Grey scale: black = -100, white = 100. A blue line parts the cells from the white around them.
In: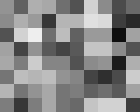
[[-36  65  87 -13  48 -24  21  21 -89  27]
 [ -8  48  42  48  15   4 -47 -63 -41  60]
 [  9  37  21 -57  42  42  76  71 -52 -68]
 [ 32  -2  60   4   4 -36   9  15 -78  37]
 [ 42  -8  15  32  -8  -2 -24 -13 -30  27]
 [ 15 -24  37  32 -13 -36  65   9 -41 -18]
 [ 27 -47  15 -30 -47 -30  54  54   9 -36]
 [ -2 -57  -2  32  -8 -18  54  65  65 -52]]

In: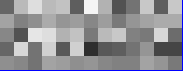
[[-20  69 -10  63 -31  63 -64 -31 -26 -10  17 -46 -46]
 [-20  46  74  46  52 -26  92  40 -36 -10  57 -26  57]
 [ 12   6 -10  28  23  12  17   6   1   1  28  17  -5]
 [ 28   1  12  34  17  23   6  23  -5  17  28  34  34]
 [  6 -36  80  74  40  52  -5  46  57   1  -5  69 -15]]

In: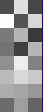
[[ 13  86   2]
 [-40  75 -45]
 [ 47  69  58]
 [ -4  42 -56]
 [ 36  30  19]
 [-16  24 -22]
 [ 97 -34  69]
 [-10 -50  42]]

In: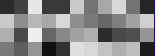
[[ 58  11  43  32  69  11  -5 -20   0  27  63]
 [ -5 -26  17 -87 -61  75  69  53  37  48 -77]
 [ 37 -43  87 -20   6  27  37 -66 -43 -38  17]
 [-66 -49  81 -55 -55  58 -10  32  69 -10 -71]]

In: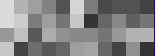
[[ 72  61  -3  24  -8  56 -59 -20   7 -25  -8]
 [ 19  50 -31  35  13   7   7  -8  19  40  40]
 [ 72  40  24   2 -36  67  -3 -42 -36 -36 -48]
 [ 56 -48 -14 -31 -20  24  29 -20 -48  13 -59]]

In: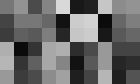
[[ -7  15 -41   4  70 -81 -76  55  10  15]
 [-47  -7  -7 -19 -86  60  65 -91 -19  -1]
 [-53 -25 -30  -1 -70  55  60 -81 -30 -19]
 [ 20 -53 -41  10  26 -76 -47  43 -76 -35]
 [ 43 -59 -25  32   4 -86 -30  20 -70 -65]
 [ 37 -91 -59  32  37 -65 -41  20 -47 -47]]
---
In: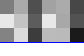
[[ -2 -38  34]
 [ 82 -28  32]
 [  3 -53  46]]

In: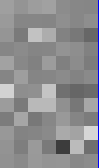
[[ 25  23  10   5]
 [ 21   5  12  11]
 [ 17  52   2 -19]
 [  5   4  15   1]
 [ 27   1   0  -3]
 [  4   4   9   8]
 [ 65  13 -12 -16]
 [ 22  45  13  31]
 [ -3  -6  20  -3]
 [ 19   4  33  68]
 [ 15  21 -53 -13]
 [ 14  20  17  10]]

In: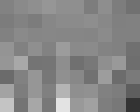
[[  2  12  12  -2  -2]
 [ -3  -3   9  11   0]
 [  1   5   5   4   1]
 [ 16  12  22   9   1]
 [ 18  -9  11  -6  20]
 [-16  18  13 -11 -15]
 [ 28  18  41  14  -2]
 [ 54  31  78  26  -6]]

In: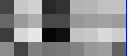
[[-46  64 -60  43  52]
 [-19  37 -43  23  22]
 [-53  81 -88  57  61]
 [ 10   1  -7  19 -23]]

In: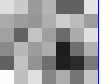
[[ 73  21 -25  79]
 [ 33  18  60  23]
 [ 26  53 -17  76]
 [  8  22 -77  38]
 [-24  15 -76  -6]
 [ 98  76  35  53]]

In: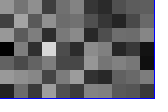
[[ 18  12 -12 -58 -37 -26]
 [-49 -30 -15 -37 -72 -18]
 [ 19  -1  -5 -69 -14   5]
 [-99 -63 -40  10 -70 -85]
 [-23 -22 -44  18   1 -88]
 [ 20   6  -3 -61 -24  -2]
 [-73 -55 -37   3 -30 -55]]
